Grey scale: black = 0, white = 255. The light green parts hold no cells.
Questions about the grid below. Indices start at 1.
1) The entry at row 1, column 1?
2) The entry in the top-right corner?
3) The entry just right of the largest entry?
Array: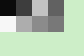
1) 11
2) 97
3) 173

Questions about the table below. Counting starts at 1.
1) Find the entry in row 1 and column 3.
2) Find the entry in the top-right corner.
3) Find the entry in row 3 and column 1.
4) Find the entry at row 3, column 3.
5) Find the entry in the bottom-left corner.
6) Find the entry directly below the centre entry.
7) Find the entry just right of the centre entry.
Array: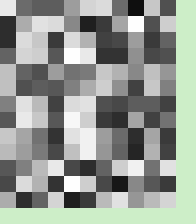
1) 93
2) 80
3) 45
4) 199
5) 172
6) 206
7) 80

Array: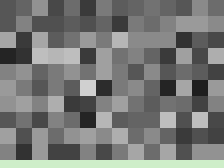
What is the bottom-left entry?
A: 130
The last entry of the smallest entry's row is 153
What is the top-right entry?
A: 109
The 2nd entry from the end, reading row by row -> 146
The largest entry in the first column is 166
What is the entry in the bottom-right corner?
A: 146
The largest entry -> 208
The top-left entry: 87
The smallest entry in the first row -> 58
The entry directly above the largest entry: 115
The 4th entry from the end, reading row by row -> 166
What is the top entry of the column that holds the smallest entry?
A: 138
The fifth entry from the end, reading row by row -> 109
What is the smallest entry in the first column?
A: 36
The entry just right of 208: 44
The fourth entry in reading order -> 72
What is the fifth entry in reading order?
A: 109
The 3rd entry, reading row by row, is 146
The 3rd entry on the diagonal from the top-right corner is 50
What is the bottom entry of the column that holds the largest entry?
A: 130
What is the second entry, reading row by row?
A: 101
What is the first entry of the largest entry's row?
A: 153
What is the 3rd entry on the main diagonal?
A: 166
